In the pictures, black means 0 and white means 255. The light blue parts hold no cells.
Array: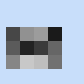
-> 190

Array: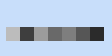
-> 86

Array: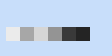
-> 57

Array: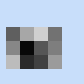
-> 65

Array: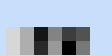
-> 1

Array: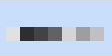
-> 158

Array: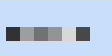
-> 216

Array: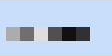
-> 17
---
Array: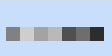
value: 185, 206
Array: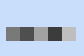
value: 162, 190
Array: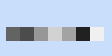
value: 210, 240
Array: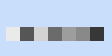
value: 107, 234
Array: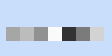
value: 250, 250
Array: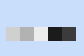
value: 236, 236
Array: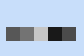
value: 198, 198
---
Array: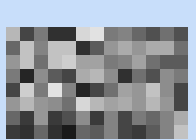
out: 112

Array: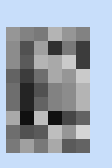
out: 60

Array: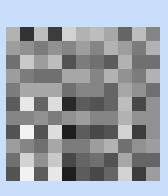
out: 178

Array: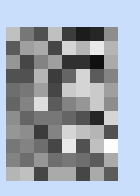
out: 181

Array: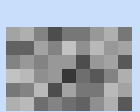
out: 163

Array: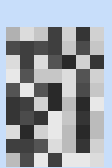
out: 198
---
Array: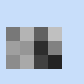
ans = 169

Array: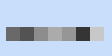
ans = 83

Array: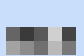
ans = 140

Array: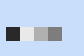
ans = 233

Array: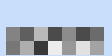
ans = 174

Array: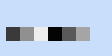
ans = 144

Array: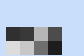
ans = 200

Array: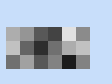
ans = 161

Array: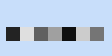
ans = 223

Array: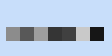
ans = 88
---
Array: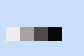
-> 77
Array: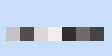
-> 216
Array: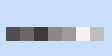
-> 59
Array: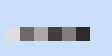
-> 169
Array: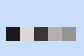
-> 56
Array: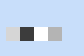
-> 255
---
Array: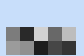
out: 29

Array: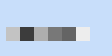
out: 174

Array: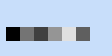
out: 64

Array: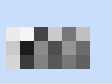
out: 130

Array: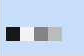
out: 132

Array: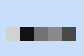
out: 115

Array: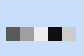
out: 237
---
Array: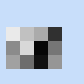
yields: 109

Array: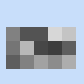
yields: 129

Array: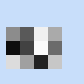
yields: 160

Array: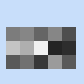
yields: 113

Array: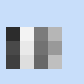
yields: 222

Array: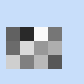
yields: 128

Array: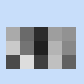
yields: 221

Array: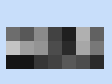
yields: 21

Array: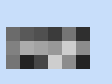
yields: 35
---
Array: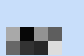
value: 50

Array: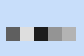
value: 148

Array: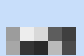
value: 63

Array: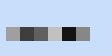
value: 96

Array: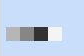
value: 182

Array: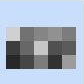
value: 61

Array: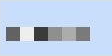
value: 122
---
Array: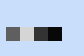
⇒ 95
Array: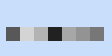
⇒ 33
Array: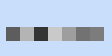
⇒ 201
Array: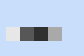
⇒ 231
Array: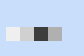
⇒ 239
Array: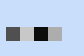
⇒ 80
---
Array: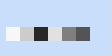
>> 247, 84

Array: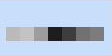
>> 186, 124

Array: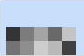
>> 52, 64

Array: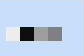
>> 237, 128

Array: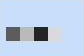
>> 92, 218

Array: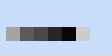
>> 164, 204
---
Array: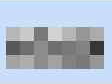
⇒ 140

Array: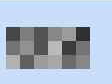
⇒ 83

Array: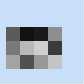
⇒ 207

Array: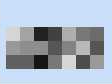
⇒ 142

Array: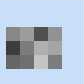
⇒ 175

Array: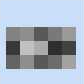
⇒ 171
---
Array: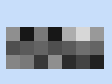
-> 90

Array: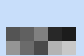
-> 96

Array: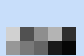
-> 81

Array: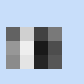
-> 238

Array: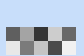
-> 164

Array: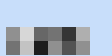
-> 215

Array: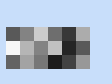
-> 181
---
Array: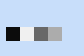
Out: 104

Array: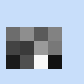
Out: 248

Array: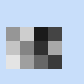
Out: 103

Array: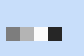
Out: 251

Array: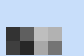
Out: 168

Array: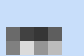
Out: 149

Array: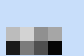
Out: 79

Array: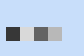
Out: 99
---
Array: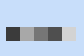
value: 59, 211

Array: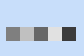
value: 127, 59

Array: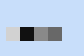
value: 210, 104

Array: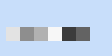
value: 227, 99

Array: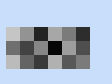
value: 197, 123

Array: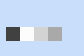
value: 65, 169

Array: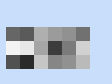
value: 102, 186

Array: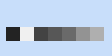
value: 35, 175
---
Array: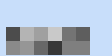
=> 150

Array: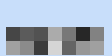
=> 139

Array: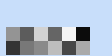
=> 120

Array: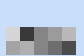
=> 176

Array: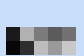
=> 46

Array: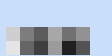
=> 101
